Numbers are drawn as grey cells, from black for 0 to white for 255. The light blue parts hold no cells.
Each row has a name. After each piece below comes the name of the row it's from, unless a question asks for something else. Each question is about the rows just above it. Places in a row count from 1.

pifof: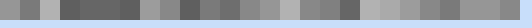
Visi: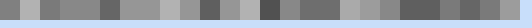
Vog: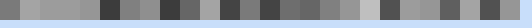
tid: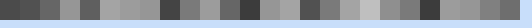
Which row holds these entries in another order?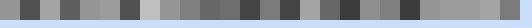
Vog
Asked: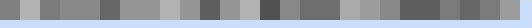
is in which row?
Visi
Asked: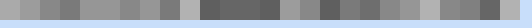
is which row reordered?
pifof
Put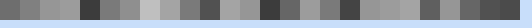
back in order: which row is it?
tid
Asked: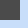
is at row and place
tid, 1

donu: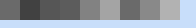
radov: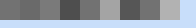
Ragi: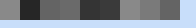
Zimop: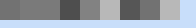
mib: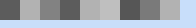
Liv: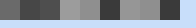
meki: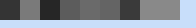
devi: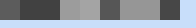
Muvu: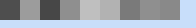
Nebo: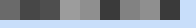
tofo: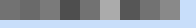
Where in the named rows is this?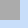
tofo, 6
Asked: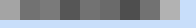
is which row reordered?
radov
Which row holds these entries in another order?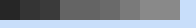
Ragi

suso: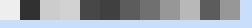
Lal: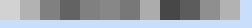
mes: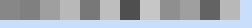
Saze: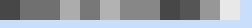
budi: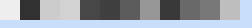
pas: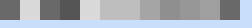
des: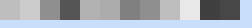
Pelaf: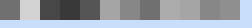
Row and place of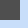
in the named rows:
mes, 7
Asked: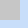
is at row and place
mes, 8
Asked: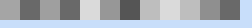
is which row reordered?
pas
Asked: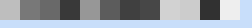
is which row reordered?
budi
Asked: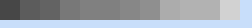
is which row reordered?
Lal

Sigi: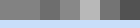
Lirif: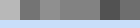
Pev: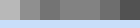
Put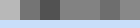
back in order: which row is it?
Sigi
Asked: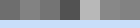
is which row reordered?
Sigi
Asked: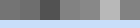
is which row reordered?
Sigi

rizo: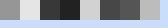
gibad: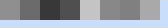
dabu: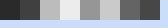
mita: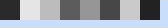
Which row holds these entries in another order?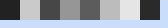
mita
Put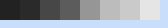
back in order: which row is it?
mita
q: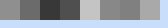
gibad
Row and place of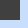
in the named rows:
dabu, 2
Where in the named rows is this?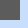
mita, 4
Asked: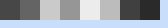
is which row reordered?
dabu

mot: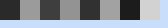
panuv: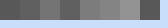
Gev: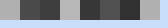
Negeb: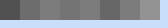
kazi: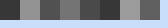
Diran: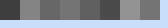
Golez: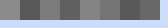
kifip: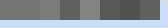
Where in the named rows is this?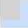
mot, 8
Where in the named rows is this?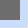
Negeb, 2
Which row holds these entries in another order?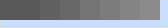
Golez
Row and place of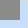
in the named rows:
Golez, 1
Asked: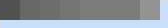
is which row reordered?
Negeb

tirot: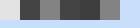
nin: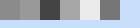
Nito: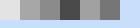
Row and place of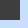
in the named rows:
tirot, 5
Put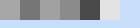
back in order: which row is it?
Nito
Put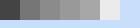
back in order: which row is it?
nin
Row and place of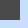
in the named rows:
Nito, 4
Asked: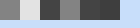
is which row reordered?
tirot
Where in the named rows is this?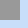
nin, 2

